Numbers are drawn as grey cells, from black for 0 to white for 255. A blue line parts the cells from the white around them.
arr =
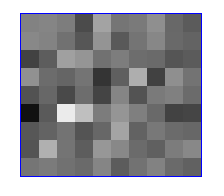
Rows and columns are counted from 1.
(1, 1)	130
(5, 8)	122
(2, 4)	86
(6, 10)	69
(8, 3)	116
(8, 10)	136
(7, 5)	103
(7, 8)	120
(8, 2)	176
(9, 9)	106
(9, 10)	97
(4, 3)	101
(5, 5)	68
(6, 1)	17
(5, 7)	83
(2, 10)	99
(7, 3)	115
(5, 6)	133
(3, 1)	66
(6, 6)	149
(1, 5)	163
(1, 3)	125
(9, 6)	92
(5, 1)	82
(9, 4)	106
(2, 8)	135
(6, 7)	127

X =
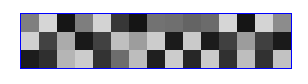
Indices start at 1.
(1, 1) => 127
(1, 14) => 212
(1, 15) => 140
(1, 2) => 214
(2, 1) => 208
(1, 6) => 55
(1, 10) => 100
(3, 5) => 51
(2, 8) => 204
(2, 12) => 64
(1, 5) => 211
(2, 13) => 156
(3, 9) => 204

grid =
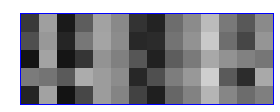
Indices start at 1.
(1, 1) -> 57
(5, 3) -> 19
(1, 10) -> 139
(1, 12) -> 121
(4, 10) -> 152
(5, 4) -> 71
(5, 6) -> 132
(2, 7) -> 40
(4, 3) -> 90
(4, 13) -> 44
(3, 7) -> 86
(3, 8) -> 33
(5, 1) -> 36
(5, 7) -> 66
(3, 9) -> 93
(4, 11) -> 207
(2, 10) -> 146
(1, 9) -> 109
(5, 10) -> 130
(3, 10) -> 122

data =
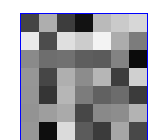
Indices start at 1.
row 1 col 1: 68
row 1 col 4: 18
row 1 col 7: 215
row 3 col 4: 94
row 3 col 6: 131
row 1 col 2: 174
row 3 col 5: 91
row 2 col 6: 172
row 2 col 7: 124
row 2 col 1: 233
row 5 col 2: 53
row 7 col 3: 219
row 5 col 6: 108

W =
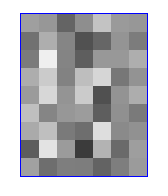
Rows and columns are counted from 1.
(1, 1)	159
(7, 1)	170
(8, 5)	179
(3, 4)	94
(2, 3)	133
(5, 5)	80
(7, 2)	191
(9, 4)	125
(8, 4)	59
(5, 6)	147
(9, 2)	110
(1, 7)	151
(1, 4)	142
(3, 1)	123
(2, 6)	148
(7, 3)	122
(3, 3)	132
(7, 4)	110
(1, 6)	154

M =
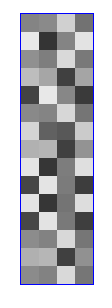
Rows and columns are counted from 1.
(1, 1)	132
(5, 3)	135
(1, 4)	114
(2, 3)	132
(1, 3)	208
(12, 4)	62
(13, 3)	216
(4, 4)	165
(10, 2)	228
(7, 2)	97
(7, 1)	212
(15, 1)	139
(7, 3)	88
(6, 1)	137
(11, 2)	54
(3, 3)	217
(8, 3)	64
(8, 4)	147
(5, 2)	232
